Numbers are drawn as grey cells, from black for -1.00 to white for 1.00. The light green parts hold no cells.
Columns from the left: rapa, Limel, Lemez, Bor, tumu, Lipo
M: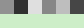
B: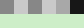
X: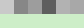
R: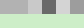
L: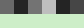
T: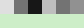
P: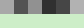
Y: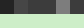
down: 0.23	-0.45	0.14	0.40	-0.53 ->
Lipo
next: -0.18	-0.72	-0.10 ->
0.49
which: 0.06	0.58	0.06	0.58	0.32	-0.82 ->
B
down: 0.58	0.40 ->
rapa
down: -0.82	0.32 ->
Lipo
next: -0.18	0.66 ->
0.23

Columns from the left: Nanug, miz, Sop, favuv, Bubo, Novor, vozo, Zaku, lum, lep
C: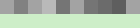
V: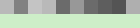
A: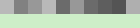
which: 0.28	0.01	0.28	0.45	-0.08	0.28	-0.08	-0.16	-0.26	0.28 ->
C
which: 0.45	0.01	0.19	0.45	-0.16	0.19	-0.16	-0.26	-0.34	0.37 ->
A
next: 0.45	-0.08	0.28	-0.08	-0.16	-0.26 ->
0.28

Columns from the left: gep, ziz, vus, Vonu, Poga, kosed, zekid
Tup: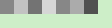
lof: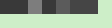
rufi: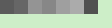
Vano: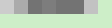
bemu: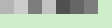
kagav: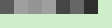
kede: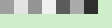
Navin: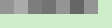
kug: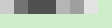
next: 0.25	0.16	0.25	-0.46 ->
-0.20
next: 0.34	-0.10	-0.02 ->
-0.10
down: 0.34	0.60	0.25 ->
ziz
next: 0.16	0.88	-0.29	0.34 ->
-0.64
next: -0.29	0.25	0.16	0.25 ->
-0.46
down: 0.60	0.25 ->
ziz

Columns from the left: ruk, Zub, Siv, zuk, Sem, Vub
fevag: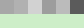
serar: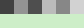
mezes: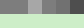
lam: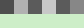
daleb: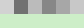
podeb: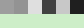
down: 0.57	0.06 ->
zuk
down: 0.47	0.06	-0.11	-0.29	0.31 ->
Sem
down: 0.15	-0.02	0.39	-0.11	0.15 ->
Zub
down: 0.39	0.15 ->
Zub
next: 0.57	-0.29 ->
0.06

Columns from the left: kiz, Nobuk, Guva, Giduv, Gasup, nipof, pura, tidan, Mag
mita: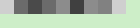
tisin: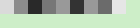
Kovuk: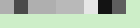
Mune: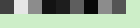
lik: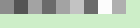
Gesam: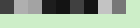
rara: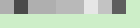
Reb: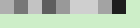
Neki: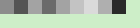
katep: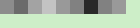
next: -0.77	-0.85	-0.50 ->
-0.85
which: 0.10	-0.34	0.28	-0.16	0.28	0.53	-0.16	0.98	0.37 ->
lik
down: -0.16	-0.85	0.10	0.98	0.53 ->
tidan

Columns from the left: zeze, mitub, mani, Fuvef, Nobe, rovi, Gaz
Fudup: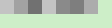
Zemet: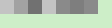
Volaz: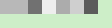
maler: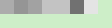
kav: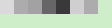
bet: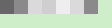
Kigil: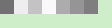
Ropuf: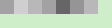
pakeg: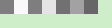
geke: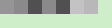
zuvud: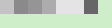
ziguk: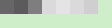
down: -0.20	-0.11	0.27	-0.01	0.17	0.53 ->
zeze
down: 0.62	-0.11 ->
rovi
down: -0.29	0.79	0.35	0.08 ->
Gaz

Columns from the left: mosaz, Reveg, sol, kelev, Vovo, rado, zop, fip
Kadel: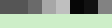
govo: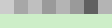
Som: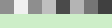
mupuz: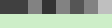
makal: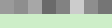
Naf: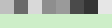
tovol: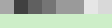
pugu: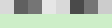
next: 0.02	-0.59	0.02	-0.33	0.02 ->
0.50
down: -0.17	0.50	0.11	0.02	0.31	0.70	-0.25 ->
sol
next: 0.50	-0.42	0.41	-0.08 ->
-0.50
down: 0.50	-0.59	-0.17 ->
kelev
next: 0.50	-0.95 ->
-0.87

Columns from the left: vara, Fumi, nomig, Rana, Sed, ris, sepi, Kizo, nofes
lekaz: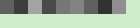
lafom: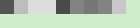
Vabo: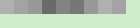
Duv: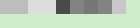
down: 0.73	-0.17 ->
Rana
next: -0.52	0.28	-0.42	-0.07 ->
0.03
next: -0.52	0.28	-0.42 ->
-0.07

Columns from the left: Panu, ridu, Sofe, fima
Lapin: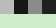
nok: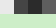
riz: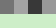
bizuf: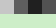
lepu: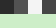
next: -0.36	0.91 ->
-0.46
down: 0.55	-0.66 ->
Panu
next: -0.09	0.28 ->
-0.56
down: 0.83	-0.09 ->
Panu

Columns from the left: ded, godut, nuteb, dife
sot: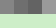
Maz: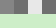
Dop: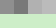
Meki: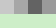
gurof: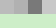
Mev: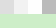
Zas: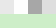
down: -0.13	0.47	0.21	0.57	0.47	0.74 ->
dife
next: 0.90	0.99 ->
0.47
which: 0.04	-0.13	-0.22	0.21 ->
sot
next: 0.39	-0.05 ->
0.57

